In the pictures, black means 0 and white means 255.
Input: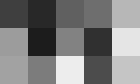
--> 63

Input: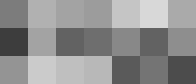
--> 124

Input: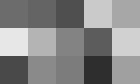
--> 108

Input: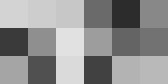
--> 211

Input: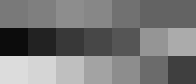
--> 121

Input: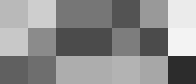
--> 185

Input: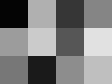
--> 4

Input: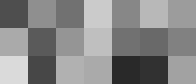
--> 78

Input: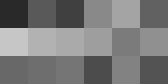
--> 41
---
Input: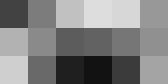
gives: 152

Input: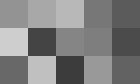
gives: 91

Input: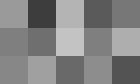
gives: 119

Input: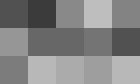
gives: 131

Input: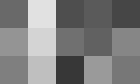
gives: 70

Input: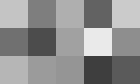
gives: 203

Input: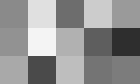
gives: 154

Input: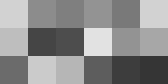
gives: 210

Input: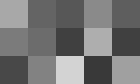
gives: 94
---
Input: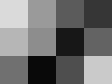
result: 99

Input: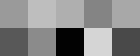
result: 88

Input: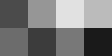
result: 187

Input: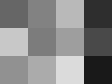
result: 73

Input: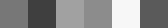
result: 63

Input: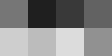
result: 98

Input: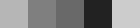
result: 182

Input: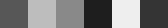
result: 189
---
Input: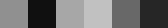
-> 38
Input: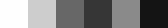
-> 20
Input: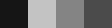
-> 75
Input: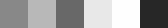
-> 39
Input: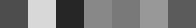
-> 91
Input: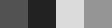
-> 149
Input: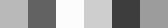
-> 156
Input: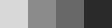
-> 42
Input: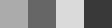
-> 57
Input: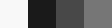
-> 118
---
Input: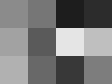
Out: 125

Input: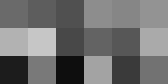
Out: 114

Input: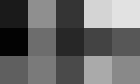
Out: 137

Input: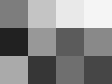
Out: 70

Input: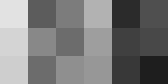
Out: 30

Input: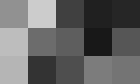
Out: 116

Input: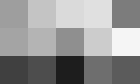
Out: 91
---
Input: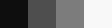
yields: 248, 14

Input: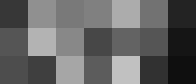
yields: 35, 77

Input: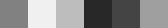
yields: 159, 129

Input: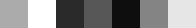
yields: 230, 171

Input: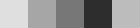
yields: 188, 223

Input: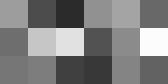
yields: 104, 118

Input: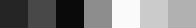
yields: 177, 37

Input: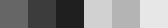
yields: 231, 102

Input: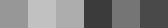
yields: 73, 151

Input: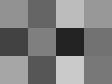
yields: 152, 166
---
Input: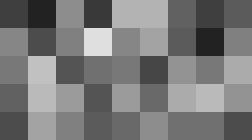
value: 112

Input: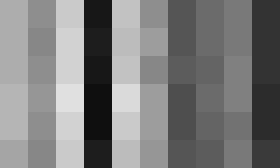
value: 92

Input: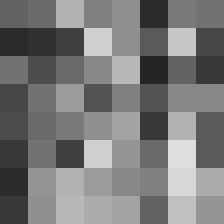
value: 98

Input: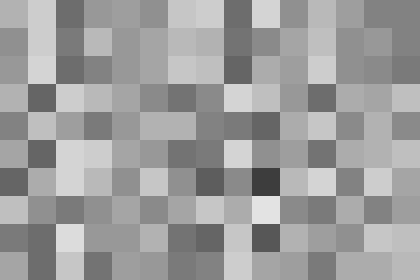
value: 172

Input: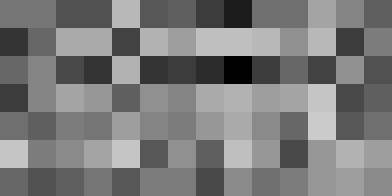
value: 151

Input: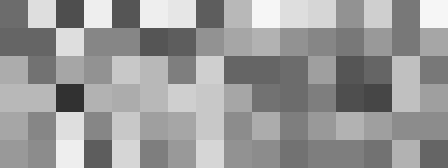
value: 114

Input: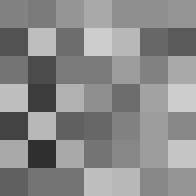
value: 184
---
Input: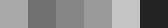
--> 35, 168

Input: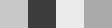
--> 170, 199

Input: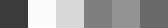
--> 105, 59

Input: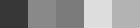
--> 179, 55

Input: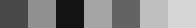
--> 213, 72

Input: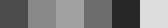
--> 220, 75

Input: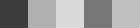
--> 191, 61

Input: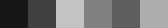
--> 173, 22

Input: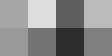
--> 187, 153
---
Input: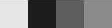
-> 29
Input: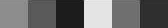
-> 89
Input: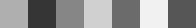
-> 53
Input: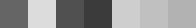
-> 220
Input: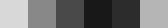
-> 136
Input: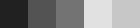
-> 83
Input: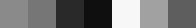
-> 118
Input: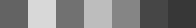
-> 216
